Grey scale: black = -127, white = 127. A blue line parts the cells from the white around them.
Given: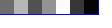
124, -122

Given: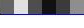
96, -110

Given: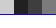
78, -94

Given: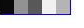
113, -117

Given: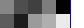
107, -125

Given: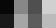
80, -120

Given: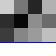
78, -119
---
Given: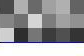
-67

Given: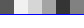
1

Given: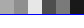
-5

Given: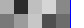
-19

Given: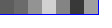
-20

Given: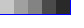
3

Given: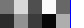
-68

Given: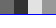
24

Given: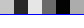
-21

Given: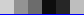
-19
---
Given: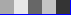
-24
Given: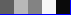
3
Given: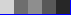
14
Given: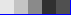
10
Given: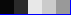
104
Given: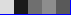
-16
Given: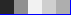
114
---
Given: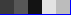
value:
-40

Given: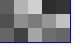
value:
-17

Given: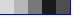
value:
-7

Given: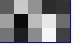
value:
-11

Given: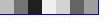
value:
30

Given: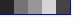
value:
-12

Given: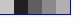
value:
10

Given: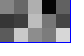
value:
-9

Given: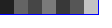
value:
-41

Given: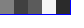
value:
-36
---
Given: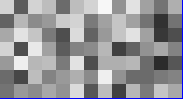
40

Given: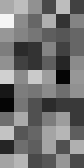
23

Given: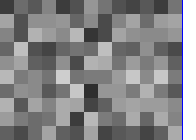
4

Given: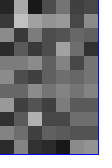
11

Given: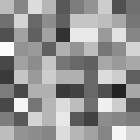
-47

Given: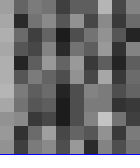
47

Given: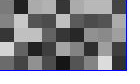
-73

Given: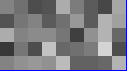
44

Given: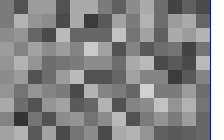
12
